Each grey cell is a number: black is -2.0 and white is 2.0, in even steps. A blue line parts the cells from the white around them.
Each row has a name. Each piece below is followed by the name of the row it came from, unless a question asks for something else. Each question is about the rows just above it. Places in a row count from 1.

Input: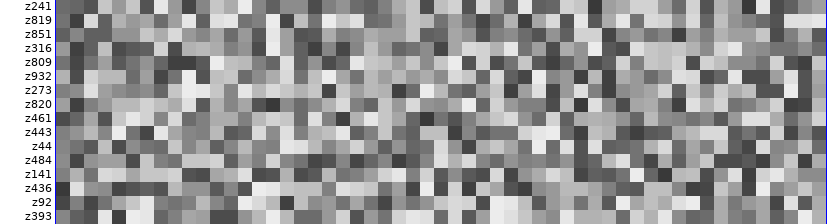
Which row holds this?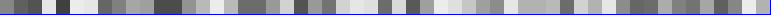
z393
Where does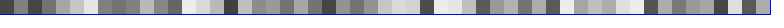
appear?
z92
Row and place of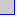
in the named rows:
z273, 48
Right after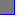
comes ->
[0.4]

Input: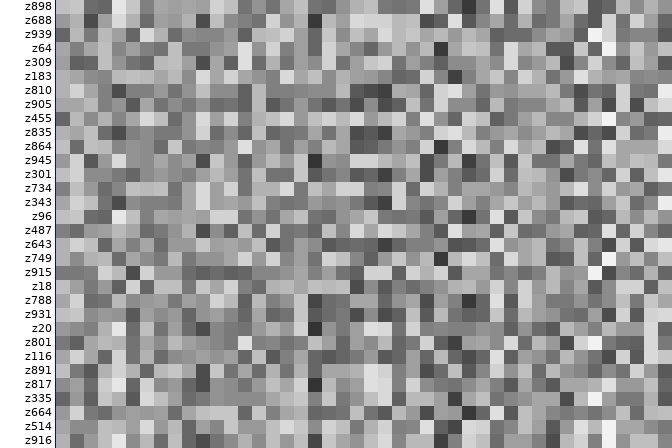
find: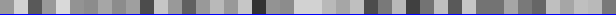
z945
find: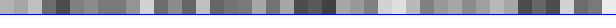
z835
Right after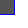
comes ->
[-0.6]
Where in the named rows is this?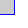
z817, 4
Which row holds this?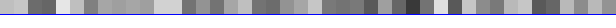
z96
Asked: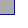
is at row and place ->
z810, 25

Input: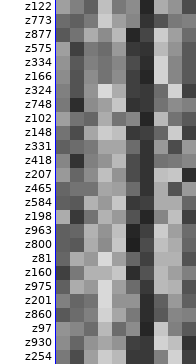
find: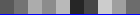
z877
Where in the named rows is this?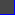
z877, 7

